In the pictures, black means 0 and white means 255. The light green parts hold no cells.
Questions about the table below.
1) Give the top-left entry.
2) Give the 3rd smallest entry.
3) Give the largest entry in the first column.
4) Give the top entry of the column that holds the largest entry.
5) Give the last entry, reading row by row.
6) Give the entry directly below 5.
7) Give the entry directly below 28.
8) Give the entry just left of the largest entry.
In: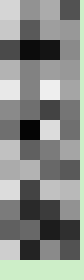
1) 213
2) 20
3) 232
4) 171
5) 82
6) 96
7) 138
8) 130

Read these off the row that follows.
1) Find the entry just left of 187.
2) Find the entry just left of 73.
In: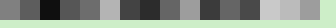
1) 201
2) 101

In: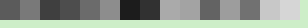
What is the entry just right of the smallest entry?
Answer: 49
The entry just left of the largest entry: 200

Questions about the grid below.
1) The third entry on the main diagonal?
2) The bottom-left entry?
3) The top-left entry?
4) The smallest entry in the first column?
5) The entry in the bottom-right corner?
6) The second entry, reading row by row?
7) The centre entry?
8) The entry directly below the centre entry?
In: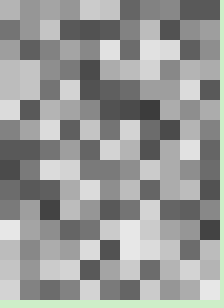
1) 130
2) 211
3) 180
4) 75
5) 231
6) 150
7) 211
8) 122

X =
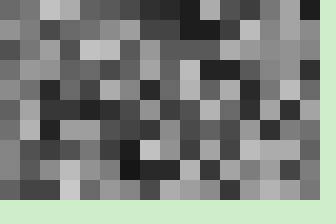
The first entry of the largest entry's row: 97
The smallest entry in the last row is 55
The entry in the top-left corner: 105
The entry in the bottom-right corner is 119
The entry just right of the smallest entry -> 41
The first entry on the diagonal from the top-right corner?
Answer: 29
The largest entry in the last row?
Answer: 200
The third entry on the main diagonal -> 158
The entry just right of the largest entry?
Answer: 105
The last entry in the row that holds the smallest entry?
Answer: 125
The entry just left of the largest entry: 68
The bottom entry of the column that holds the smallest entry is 132
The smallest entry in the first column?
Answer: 81
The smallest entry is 22
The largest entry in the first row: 193
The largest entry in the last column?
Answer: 164
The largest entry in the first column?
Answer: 146
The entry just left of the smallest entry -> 125
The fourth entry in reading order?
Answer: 172

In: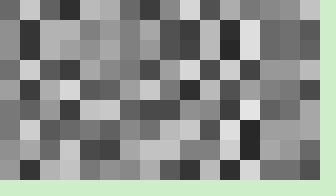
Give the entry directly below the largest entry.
40
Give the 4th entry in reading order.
47
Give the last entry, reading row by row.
81
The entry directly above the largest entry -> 159
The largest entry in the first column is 159
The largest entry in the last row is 214
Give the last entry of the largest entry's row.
167
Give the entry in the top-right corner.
194
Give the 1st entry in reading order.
105
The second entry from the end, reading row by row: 112
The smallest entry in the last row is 47
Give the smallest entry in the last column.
74
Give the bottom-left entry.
152
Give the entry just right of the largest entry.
97
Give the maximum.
228

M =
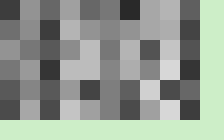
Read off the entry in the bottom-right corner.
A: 61
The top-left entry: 61
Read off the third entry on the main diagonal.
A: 89
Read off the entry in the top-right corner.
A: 95
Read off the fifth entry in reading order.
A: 103
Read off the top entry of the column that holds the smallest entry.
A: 41
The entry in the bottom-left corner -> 75
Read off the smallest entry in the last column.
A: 53
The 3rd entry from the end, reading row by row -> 160
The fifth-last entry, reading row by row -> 126
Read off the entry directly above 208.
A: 133
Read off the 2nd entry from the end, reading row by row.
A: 215
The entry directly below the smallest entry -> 147
